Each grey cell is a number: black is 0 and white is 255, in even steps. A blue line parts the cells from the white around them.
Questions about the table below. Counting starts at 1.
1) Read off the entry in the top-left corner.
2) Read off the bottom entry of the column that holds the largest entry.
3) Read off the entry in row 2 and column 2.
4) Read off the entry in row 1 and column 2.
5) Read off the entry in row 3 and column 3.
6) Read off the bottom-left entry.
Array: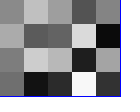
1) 138
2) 248
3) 91
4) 192
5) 184
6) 111

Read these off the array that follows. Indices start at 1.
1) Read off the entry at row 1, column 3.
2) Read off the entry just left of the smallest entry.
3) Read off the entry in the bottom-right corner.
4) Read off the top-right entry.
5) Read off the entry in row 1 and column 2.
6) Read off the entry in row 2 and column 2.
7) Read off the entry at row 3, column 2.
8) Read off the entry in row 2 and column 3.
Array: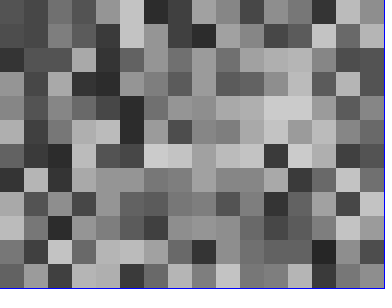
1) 112
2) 98
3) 142
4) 142
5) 71
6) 71
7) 83
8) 126

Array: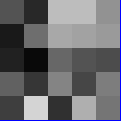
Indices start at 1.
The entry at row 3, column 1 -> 33
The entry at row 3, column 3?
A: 103
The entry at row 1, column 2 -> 40
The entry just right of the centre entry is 83
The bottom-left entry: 62
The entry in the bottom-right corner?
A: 117
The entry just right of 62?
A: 212

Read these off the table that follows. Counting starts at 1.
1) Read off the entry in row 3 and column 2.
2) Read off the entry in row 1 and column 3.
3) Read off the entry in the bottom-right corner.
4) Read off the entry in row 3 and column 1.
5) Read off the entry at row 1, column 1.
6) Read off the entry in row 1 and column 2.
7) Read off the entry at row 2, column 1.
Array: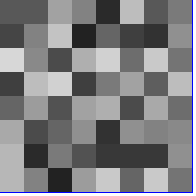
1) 137
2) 162
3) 116
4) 215
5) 88
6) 88
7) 69

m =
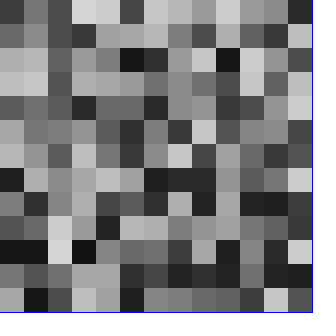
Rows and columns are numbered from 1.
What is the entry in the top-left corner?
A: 62
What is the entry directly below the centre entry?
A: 30
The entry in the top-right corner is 42
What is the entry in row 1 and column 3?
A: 76
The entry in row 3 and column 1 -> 175
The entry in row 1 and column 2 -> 118
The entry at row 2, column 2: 139
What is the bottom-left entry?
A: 167
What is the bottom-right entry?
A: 83
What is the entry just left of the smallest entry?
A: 213
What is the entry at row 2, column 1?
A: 105
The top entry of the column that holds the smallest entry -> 213
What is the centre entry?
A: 139
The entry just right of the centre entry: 198
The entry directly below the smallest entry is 167

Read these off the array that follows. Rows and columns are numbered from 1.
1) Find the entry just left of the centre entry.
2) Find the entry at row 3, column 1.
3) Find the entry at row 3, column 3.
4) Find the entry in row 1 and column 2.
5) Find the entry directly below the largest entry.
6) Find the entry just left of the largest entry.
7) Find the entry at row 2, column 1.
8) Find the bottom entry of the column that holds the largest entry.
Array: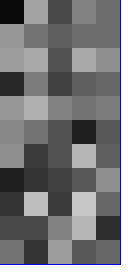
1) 115
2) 156
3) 81
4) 162
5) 182
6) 59
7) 150
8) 88
